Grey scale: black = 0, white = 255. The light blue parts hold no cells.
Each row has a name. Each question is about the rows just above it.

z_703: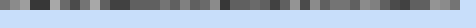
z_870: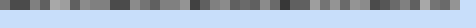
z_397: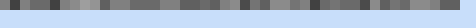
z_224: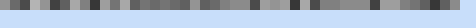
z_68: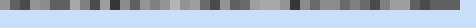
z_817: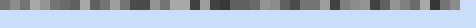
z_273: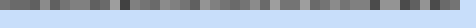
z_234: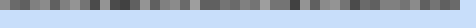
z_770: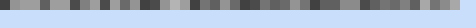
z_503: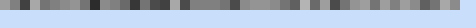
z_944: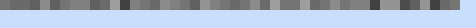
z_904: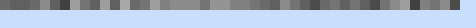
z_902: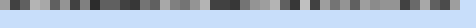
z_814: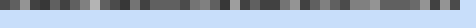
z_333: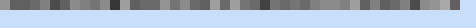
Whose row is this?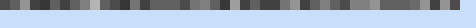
z_814
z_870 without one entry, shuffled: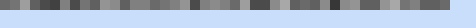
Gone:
[86]

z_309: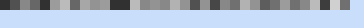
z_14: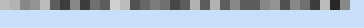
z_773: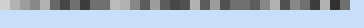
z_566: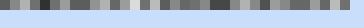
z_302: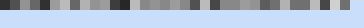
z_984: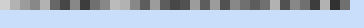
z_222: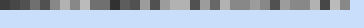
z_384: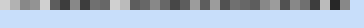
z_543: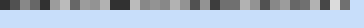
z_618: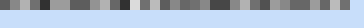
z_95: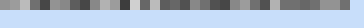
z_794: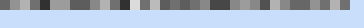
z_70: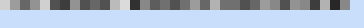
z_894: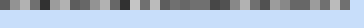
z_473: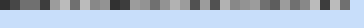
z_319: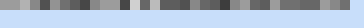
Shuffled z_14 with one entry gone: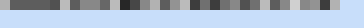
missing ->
[124]
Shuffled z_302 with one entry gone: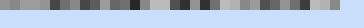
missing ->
[208]
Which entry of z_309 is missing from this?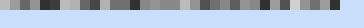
[167]
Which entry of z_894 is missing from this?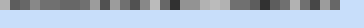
[197]

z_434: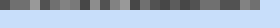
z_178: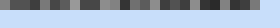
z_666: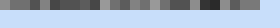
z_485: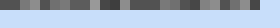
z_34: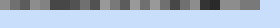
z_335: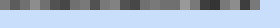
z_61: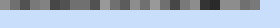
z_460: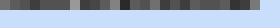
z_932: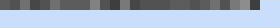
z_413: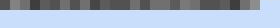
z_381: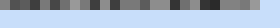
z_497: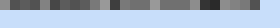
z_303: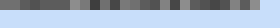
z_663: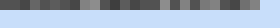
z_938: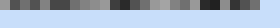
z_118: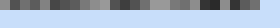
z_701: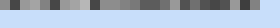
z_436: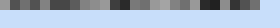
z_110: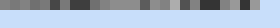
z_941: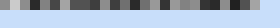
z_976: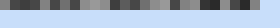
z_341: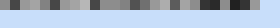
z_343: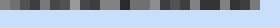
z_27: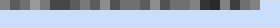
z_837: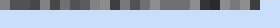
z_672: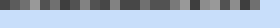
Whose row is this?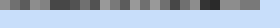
z_34
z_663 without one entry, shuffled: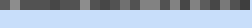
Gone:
[102]

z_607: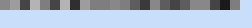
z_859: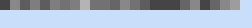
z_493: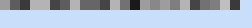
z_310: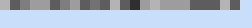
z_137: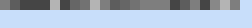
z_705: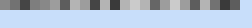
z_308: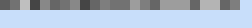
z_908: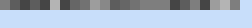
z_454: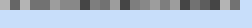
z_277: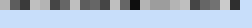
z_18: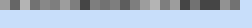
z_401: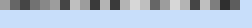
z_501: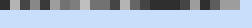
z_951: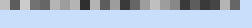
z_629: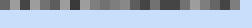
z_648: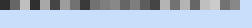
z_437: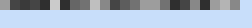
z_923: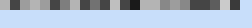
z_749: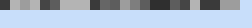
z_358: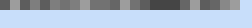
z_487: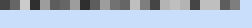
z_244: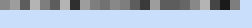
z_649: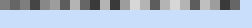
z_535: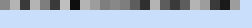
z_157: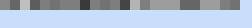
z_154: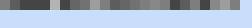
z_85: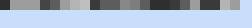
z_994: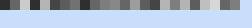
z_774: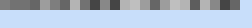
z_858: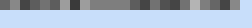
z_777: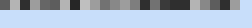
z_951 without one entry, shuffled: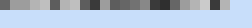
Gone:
[69]
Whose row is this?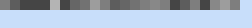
z_154
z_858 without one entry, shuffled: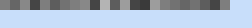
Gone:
[81]
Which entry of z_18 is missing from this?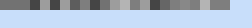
[146]
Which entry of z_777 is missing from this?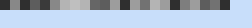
[38]
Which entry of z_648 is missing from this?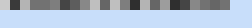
[168]

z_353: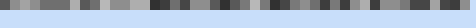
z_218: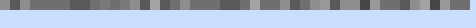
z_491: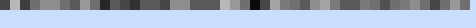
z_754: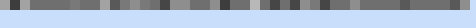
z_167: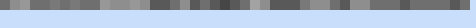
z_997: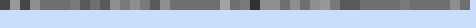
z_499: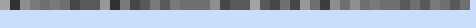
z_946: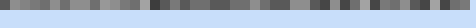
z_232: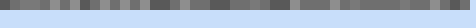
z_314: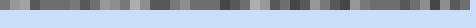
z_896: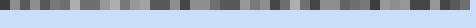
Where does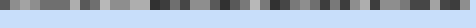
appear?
z_353
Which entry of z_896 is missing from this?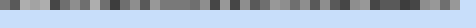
[99]
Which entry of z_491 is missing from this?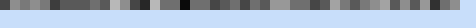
[80]
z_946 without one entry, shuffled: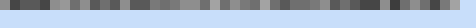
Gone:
[131]

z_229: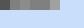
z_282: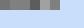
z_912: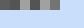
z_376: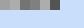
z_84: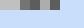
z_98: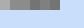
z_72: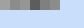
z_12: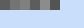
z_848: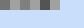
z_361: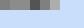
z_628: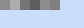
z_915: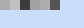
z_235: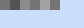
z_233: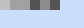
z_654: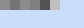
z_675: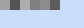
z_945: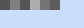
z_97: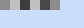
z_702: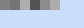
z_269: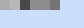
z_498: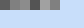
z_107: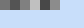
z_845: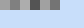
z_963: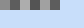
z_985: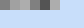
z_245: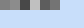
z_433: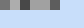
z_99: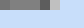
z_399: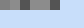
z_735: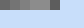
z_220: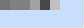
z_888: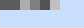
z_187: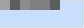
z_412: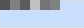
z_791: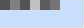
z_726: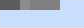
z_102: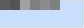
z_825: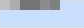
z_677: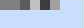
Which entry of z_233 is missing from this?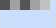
[140]
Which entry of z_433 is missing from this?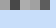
[116]
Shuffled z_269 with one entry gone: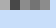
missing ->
[183]
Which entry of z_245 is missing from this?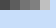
[140]
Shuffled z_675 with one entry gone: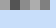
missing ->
[93]
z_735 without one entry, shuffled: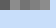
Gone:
[104]
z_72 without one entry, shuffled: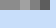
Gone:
[150]

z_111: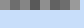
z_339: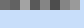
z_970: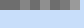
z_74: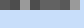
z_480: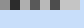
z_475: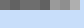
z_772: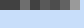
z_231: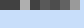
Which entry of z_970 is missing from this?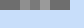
[133]
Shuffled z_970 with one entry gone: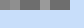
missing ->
[122]
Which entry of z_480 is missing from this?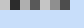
[185]
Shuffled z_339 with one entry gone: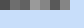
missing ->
[163]
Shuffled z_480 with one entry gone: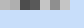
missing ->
[44]

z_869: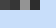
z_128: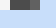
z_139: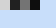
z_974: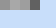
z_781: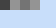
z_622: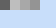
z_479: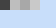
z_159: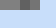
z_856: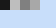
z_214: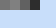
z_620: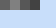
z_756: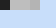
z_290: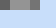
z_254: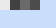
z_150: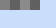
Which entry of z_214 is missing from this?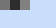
[97]
